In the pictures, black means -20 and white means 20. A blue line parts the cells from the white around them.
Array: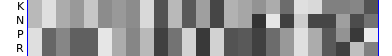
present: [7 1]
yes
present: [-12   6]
no
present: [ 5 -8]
yes

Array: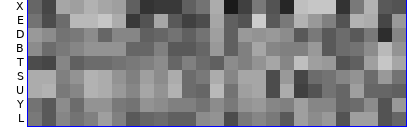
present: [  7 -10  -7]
yes
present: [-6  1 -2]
yes
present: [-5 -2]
yes
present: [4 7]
no
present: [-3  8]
no

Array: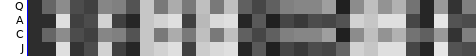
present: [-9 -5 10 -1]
no
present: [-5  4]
yes
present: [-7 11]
yes
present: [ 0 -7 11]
yes
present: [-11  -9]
no
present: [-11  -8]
yes
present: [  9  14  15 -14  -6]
yes

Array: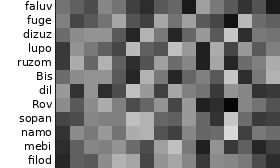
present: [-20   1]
no
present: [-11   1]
no
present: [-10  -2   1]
no
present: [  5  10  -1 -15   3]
yes

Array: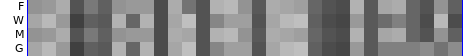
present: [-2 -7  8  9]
yes
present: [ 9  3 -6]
yes
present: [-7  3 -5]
yes
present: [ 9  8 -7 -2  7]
no
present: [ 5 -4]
yes
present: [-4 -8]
yes

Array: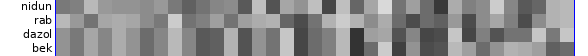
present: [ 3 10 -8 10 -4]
no
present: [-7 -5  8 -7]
no
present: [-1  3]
no
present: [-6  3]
no
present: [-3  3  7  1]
no

